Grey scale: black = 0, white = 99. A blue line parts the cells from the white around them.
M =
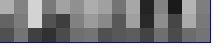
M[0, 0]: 68
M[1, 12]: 27
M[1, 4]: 24
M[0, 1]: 51
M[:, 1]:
[51, 48, 45]
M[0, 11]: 51
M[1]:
[39, 48, 82, 32, 24, 50, 60, 53, 34, 62, 16, 55, 27, 66, 47]
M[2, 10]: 26
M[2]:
[31, 45, 25, 19, 29, 43, 45, 31, 34, 36, 26, 43, 29, 42, 45]
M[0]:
[68, 51, 82, 47, 63, 56, 67, 62, 45, 65, 14, 51, 10, 70, 49]
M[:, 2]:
[82, 82, 25]

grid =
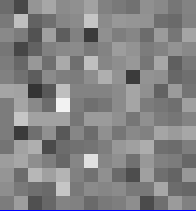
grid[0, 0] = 42
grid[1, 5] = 54
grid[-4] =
[61, 65, 55, 49, 40, 52, 87, 52, 56, 44, 59, 50, 48, 40]
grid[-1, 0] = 48
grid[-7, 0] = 48
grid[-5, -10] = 42
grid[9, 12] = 60
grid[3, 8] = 61
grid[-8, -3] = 46
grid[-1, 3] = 40
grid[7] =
[48, 64, 53, 42, 94, 48, 43, 46, 54, 64, 48, 46, 43, 62]
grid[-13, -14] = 53
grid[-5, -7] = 49
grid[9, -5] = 53
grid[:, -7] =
[50, 54, 56, 51, 52, 68, 51, 46, 60, 56, 49, 52, 56, 52, 47]
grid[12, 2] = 71
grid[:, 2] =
[58, 38, 32, 38, 59, 36, 20, 53, 63, 43, 68, 55, 71, 43, 31]
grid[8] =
[48, 77, 63, 63, 63, 46, 60, 60, 56, 46, 56, 48, 46, 51]
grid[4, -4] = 46
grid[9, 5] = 52
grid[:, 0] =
[42, 47, 53, 46, 48, 50, 64, 48, 48, 48, 45, 61, 58, 55, 48]
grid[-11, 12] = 37
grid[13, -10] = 77
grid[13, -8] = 54
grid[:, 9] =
[44, 58, 52, 57, 59, 23, 64, 64, 46, 53, 62, 44, 30, 47, 55]
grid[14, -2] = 60
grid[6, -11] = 34
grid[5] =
[50, 44, 36, 54, 49, 48, 55, 68, 57, 23, 57, 56, 40, 43]
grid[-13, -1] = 64
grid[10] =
[45, 63, 68, 29, 42, 44, 45, 49, 59, 62, 67, 43, 42, 49]
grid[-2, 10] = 47

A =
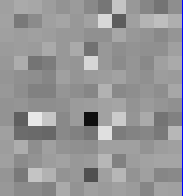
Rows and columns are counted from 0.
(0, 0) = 62
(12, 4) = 57
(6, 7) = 69
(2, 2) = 62
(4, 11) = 62
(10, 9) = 62
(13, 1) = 54
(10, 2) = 55
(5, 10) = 56
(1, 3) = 62
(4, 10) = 53
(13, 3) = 51
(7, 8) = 64
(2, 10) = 57
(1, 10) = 70
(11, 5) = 59
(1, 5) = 59
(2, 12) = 58
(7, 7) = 63
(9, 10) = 52
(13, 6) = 62
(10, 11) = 61
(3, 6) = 44
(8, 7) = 63
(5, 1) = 56
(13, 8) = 62
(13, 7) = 60
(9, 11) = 47
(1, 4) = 64
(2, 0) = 62
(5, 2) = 55
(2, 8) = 65
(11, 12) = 64
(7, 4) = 56
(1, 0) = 63
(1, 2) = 54

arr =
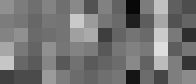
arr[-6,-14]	56
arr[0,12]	37
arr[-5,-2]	32
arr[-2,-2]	49
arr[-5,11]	65
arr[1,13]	39
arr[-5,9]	12
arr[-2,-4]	38
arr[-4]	[51, 56, 41, 43, 45, 62, 66, 24, 39, 45, 41, 79, 47, 18]
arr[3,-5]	50
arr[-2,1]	40
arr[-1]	[25, 29, 29, 60, 48, 42, 39, 43, 46, 8, 42, 27, 49, 54]
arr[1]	[48, 46, 40, 46, 45, 78, 60, 46, 41, 12, 36, 65, 32, 39]
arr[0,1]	48
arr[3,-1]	46
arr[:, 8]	[38, 41, 39, 46, 42, 46]
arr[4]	[77, 40, 35, 52, 34, 44, 35, 39, 42, 53, 38, 73, 49, 20]
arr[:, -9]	[53, 78, 62, 51, 44, 42]

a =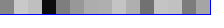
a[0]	52
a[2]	74
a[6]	67
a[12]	75
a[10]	44

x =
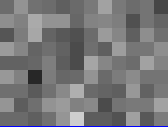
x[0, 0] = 42
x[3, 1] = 52
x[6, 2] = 35
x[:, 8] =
[47, 49, 52, 61, 45, 48, 37, 45, 32]
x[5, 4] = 40
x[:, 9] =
[42, 31, 37, 46, 42, 54, 59, 47, 62]
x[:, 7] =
[63, 52, 60, 37, 52, 41, 39, 29, 36]
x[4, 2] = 40
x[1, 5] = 40
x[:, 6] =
[47, 51, 42, 43, 64, 57, 41, 53, 36]
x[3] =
[60, 52, 39, 43, 38, 29, 43, 37, 61, 46, 46, 55]
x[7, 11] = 63
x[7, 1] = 36
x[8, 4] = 58
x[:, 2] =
[44, 66, 65, 39, 40, 15, 35, 43, 37]
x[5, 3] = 48
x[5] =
[59, 50, 15, 48, 40, 41, 57, 41, 48, 54, 45, 45]
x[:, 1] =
[57, 50, 48, 52, 38, 50, 43, 36, 41]
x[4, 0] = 38
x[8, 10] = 34
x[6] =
[43, 43, 35, 44, 53, 68, 41, 39, 37, 59, 38, 47]
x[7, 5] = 50
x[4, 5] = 29
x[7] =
[58, 36, 43, 57, 60, 50, 53, 29, 45, 47, 47, 63]
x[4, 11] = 51
